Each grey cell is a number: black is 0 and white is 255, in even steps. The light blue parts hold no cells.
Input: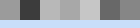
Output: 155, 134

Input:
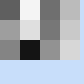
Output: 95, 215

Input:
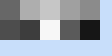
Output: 103, 22

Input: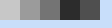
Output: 199, 79

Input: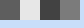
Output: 94, 123

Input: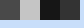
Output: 73, 51

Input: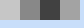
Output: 198, 163

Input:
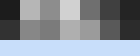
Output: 28, 44
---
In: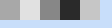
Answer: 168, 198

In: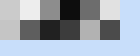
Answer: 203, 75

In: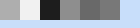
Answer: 174, 120

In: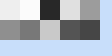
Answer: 238, 70

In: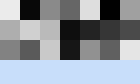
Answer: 235, 229

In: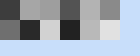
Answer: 61, 225
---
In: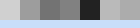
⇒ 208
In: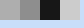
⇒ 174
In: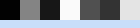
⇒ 2
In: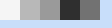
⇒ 245
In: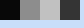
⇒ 8
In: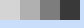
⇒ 212
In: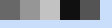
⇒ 104
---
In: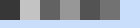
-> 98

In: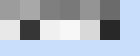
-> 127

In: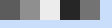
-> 236

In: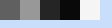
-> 37

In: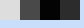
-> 3

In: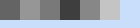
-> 121

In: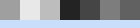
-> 189

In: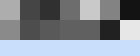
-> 48

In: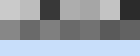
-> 56
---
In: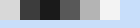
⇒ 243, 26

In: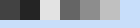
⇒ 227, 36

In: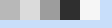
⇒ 246, 47

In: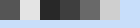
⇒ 228, 40

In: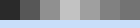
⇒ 194, 42

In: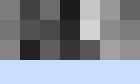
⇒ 212, 28

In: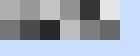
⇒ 228, 40
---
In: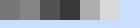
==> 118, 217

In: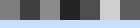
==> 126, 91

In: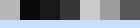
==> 183, 87

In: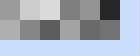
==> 155, 114

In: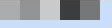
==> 172, 119

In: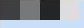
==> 63, 221

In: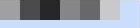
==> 160, 201

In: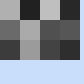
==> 176, 46

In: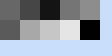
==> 103, 1

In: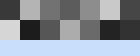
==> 57, 50
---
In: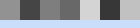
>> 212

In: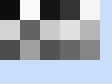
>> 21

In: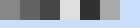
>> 222

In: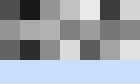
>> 233

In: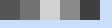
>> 209

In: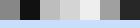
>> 238

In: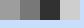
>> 120
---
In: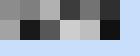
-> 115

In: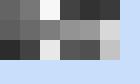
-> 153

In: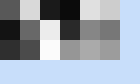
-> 134

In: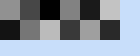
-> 26

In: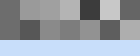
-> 200

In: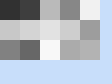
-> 206

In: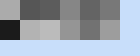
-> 100

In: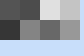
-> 224
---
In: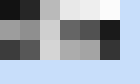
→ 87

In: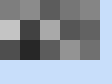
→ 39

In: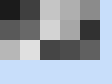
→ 224

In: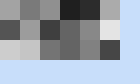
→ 197

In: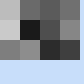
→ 141

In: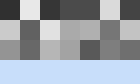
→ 104

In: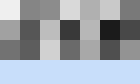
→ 93

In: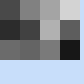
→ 100
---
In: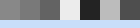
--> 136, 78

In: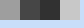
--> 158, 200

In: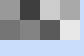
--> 153, 232

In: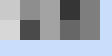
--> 201, 126

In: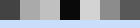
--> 67, 88

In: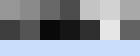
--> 150, 98

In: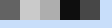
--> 99, 71
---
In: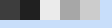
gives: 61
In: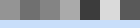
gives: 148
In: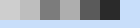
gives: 206
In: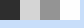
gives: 46
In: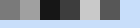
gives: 122
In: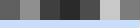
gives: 95
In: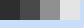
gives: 46
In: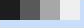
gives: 29
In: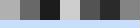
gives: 176
